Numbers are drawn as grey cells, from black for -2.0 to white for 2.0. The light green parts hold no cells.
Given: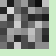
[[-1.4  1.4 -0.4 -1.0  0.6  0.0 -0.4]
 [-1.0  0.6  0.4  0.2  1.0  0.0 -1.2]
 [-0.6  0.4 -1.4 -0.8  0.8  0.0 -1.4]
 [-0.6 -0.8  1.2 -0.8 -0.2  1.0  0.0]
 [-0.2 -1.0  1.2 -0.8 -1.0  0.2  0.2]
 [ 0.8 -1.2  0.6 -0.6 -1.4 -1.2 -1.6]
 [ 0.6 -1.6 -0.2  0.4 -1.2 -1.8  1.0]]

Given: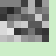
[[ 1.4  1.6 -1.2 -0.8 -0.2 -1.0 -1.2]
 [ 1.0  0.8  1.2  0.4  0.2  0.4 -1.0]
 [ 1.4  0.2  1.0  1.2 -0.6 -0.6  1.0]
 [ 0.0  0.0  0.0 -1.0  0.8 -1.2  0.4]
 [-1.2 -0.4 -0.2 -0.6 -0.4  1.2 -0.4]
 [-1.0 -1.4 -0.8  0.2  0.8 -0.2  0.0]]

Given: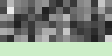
[[-0.9  1.7 -0.1 -0.3 -0.9  0.1 -1.5 -1.1 -0.3 -1.1 -0.3 -0.1  0.1 -0.5
   0.5 -0.5]
 [-0.5  0.9  0.1 -0.1 -0.5  0.1  0.3 -0.9 -1.3 -0.3 -1.1  0.1  0.3 -1.1
   1.1  0.1]
 [ 0.7  0.5 -0.7 -0.3 -1.1 -0.1  0.7  0.7 -0.3  1.1 -0.7 -1.1 -0.9 -1.3
  -0.7 -1.3]
 [ 0.5  0.3 -1.3 -1.1 -0.5 -0.9 -1.3  0.3  0.1  0.9 -0.5 -0.1  0.3 -1.3
  -0.5  0.5]
 [-0.5 -0.7 -1.5 -0.7 -1.1 -0.3 -0.3 -0.9 -0.3 -0.1 -1.3 -0.9 -0.7 -0.9
  -0.7 -1.5]
 [-0.7 -1.3  0.3  0.5 -1.3  0.5  0.9 -0.7 -0.1  0.3 -0.3 -0.5 -0.9 -1.5
  -0.9  1.3]]

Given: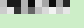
[[ 1.2  1.6 -1.2  0.8 -0.4  1.0  1.4  1.8  1.2  1.6]
 [ 1.0 -1.6 -1.6  0.8 -1.8  1.4  0.6 -1.8  0.6 -1.4]]

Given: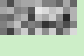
[[ 0.6  0.8  0.0  0.2 -0.6  1.6  1.4  1.0  1.2  0.2  0.8]
 [ 0.0  0.4  1.0 -0.4  0.0 -0.2 -1.2 -0.8 -0.2 -0.8  0.0]
 [-0.2 -0.4  0.4  0.8 -1.0  1.0  0.6  1.2  0.2 -1.4  0.8]
 [ 0.2 -0.8  0.4  0.6  0.6  0.8  0.0  0.0 -0.4  0.6 -0.4]
 [-0.2 -1.0  0.4  1.2 -0.4  1.2  0.2  1.2 -0.6  0.4  1.4]]

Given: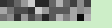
[[-0.2  0.2 -1.2  0.4 -0.8 -0.2 -1.4 -0.6  0.8  0.0  0.6 -1.8  0.8]
 [ 0.6 -0.2 -0.8 -0.8 -1.2  1.2  0.4 -0.6 -0.6 -0.6  0.6  0.2  0.4]
 [-1.2 -1.0 -0.4  0.4  1.2 -1.4 -1.4 -0.4  0.8 -0.4 -1.0  0.2 -1.0]]
